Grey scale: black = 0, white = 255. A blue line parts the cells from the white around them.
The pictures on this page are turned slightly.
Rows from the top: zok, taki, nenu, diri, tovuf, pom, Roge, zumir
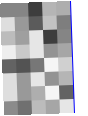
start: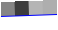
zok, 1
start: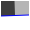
zok, 2
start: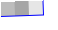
zumir, 2
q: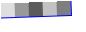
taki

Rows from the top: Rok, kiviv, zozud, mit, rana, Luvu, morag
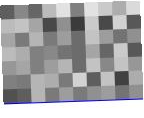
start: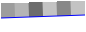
rana, 3
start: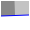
rana, 7
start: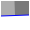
Luvu, 3
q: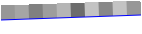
rana
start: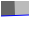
Rok, 2

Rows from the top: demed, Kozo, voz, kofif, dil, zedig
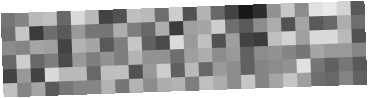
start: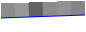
kofif, 15
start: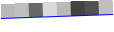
demed, 2
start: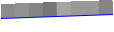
kofif, 18
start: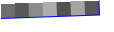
Kozo, 16
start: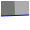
Kozo, 7
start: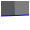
voz, 7
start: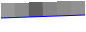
dil, 15

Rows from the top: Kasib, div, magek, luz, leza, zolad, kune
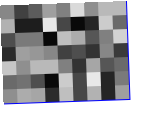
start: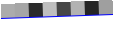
kune, 1
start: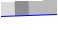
Kasib, 5
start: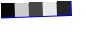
zolad, 3

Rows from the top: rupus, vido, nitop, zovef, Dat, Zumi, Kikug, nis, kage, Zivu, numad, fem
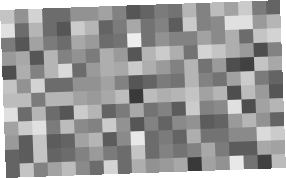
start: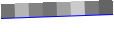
Zumi, 12
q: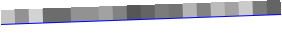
rupus
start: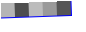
Kikug, 15

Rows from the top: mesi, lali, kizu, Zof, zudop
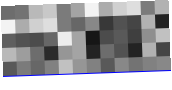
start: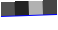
Zof, 8
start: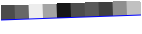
kizu, 2
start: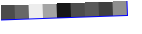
kizu, 2
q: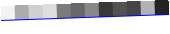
lali
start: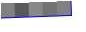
zudop, 6
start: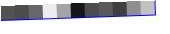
kizu, 1
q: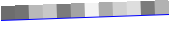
mesi

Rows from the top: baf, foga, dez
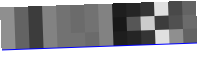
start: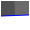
foga, 12
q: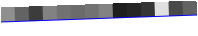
baf

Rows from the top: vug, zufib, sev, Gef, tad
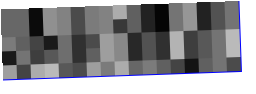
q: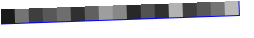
Gef
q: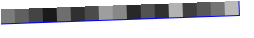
sev
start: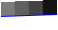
tad, 10

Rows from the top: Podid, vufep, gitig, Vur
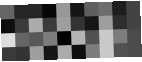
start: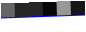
Podid, 0
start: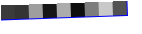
Vur, 0
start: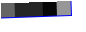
Podid, 0
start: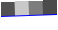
gitig, 6
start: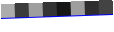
vufep, 2

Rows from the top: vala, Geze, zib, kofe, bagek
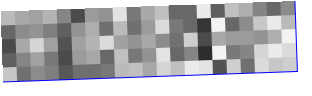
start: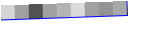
zib, 2
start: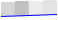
bagek, 11
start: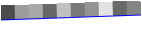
kofe, 4
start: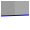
kofe, 5

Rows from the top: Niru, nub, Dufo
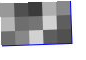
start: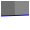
Dufo, 0
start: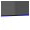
Dufo, 3
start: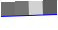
nub, 1
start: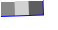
Dufo, 1
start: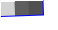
Dufo, 2
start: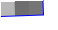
nub, 0

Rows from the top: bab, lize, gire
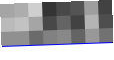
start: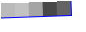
lize, 0
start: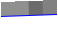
gire, 0

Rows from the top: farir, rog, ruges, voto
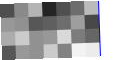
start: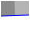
farir, 1
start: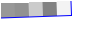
voto, 1
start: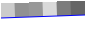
ruges, 1
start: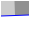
ruges, 1
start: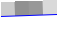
ruges, 1
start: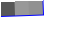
voto, 0
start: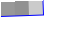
voto, 1

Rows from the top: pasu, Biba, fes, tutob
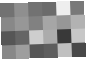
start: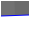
pasu, 2
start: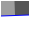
tutob, 1

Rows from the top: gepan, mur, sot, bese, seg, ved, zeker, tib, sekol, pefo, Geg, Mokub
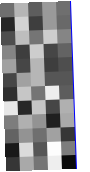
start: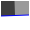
mur, 2
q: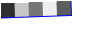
zeker
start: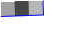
seg, 0

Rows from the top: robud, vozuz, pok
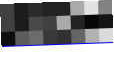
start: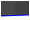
vozuz, 2
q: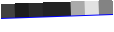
robud
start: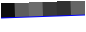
pok, 0
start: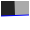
robud, 4
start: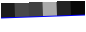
vozuz, 1
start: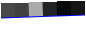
vozuz, 2
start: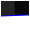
vozuz, 5

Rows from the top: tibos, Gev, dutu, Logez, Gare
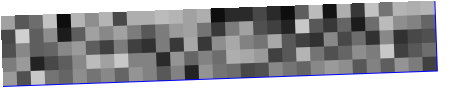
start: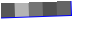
Logez, 20
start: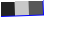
Gev, 20
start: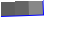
dutu, 2
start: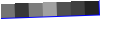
Gev, 14
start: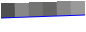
Gare, 18
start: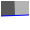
Logez, 20
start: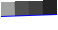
Gev, 17

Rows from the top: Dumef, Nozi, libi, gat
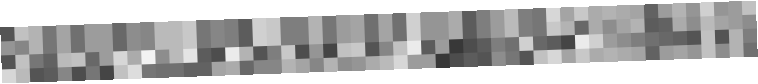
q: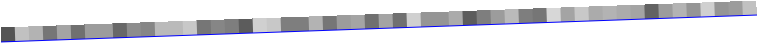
Dumef
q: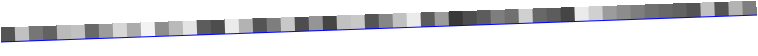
libi
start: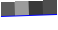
libi, 30

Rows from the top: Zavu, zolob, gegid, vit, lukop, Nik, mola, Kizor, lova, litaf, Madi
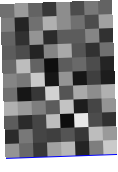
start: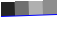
zolob, 1
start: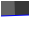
Zavu, 2
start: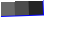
lukop, 5

